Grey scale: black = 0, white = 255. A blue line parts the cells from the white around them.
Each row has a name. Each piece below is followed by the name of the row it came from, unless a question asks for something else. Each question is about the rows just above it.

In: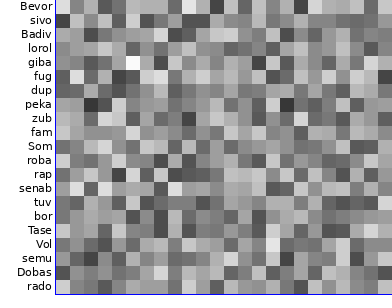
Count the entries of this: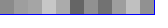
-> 11
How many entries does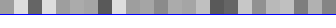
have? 24
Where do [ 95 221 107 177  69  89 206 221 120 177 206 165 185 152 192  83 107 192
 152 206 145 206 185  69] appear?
fug
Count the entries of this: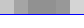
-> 6
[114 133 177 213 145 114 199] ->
semu
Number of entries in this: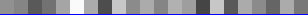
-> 22

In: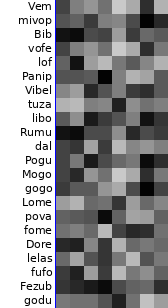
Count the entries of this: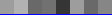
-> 8
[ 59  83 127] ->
libo
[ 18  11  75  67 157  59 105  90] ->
Bib
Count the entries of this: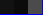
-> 3
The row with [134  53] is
Dore
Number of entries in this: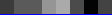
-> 8

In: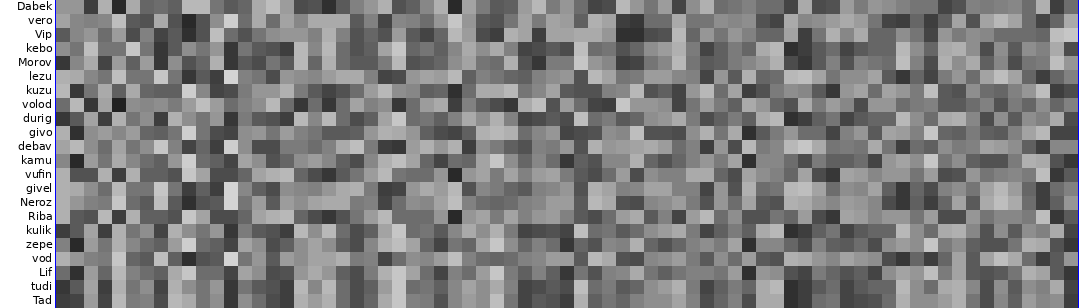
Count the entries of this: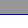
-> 2
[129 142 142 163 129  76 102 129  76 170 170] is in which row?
Tad
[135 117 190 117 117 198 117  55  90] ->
lezu
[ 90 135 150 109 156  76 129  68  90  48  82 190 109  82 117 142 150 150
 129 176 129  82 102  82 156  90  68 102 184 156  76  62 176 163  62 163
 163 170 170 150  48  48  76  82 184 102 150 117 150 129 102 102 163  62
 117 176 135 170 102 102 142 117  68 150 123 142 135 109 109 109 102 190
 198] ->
Vip
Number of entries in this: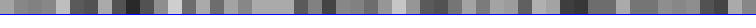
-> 54
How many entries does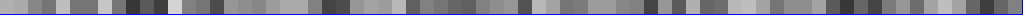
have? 73

